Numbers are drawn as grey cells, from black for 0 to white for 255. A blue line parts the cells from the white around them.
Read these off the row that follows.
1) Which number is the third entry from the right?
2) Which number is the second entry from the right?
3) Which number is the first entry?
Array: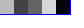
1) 100
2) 215
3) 187

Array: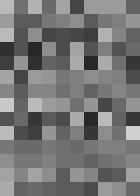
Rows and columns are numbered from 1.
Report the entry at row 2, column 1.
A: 155
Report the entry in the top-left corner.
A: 186
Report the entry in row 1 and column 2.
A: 112
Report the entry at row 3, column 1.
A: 186
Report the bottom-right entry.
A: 106
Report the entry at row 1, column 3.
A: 178
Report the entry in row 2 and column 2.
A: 91
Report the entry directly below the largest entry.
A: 119
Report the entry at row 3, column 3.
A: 141
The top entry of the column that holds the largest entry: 99
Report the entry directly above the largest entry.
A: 55
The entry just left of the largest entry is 112
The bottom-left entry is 171
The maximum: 207
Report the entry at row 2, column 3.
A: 91

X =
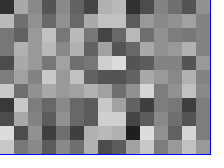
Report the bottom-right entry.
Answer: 153
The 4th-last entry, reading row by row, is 125
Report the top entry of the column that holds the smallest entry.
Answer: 49
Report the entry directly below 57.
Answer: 76
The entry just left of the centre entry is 98
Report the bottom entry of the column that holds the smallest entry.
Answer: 161
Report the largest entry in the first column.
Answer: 220
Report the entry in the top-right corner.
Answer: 145
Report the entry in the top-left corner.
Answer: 49
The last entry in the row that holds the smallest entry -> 125
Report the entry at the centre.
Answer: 84
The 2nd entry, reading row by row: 169
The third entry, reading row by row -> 137
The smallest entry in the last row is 76
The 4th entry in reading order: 84
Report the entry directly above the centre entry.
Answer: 207
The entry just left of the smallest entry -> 177
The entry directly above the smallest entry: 69
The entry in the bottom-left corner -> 200
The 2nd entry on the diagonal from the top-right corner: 161
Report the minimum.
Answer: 31
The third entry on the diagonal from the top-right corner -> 125

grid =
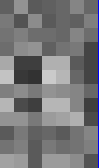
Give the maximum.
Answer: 202
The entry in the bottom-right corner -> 83
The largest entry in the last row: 162
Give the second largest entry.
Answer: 195
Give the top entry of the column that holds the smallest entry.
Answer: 90
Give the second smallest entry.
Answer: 56
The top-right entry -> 103
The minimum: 50
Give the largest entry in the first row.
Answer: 147
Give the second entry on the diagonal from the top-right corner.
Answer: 96
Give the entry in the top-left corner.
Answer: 96
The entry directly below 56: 140
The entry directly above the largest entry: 176
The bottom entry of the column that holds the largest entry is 155
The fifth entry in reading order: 103
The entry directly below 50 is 121
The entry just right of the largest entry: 182
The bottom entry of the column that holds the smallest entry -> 90

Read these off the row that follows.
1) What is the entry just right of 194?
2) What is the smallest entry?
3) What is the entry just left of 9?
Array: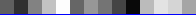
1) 253
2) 9
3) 68

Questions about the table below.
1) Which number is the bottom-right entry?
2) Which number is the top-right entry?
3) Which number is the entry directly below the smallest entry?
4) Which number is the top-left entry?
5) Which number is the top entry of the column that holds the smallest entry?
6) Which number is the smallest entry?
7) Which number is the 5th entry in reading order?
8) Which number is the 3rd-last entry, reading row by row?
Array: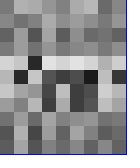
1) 98
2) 135
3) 77
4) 121
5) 183
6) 26
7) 129
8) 98

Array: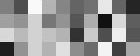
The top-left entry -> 127
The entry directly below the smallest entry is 78
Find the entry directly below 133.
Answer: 147
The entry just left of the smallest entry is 173
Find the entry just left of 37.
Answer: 100
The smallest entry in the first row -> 37
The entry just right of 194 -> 179
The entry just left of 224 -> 179
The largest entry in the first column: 216
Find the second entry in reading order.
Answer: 78
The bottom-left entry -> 30
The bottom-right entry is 167

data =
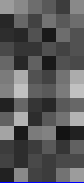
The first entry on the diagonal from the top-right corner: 137
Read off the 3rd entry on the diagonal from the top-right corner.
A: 25
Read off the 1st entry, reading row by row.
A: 156
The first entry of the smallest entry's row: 164
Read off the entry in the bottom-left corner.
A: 33
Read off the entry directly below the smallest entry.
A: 53
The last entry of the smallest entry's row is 33
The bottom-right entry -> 156
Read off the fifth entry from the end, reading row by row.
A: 137
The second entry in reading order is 137
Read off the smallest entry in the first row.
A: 60
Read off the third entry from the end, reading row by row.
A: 60
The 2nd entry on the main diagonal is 103
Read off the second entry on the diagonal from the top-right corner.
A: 89
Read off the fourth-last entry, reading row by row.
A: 66
